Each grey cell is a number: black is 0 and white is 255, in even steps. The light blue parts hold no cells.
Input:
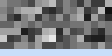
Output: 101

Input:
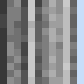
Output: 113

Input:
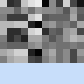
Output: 125

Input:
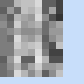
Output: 193

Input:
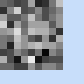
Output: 104

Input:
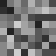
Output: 75
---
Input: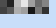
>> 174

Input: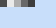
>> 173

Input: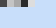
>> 168

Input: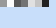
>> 88

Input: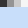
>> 203

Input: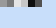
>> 229

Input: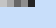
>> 103

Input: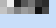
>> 129
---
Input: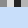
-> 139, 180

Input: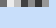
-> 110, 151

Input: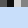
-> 86, 131

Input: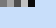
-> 120, 10

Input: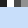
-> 32, 145

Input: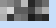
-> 144, 39

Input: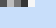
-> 82, 246
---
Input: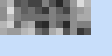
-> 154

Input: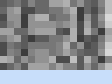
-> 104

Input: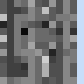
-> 106

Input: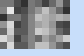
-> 216

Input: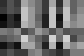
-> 82

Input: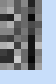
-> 160

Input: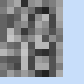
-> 156

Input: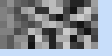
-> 90
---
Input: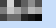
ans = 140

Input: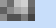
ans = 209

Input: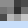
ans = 62

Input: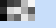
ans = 187

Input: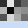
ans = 59

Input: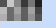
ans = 119

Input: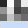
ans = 80

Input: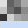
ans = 124
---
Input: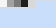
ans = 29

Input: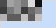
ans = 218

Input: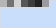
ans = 34

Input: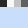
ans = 193

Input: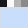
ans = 179

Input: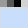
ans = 4

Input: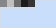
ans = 27

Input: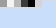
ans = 4

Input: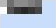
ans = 126

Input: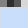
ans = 86
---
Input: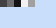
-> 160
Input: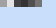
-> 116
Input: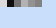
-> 130
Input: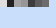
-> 108
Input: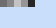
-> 38
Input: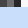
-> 248
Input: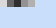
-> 176
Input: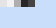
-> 68
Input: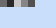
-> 81
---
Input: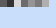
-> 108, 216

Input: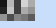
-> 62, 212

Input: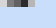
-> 98, 214

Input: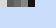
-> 108, 216

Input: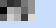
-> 160, 218

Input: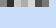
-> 173, 214

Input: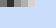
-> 149, 212

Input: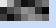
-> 145, 229
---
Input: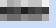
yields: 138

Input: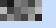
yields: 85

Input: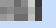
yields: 151

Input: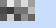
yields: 85

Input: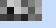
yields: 61

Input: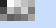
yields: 138
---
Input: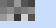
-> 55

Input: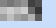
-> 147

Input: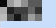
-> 76

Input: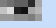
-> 138

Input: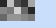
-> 149

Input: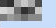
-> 109

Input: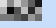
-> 68

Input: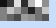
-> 143

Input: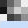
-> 62
